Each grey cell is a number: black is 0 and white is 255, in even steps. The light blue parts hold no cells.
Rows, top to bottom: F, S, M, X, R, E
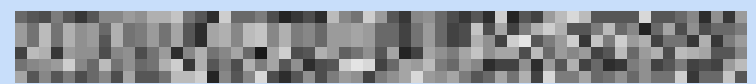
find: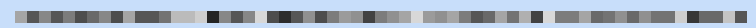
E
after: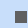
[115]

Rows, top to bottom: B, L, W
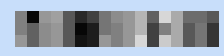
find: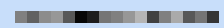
L
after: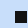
[29]
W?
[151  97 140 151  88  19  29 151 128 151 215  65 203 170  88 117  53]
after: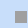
[88]

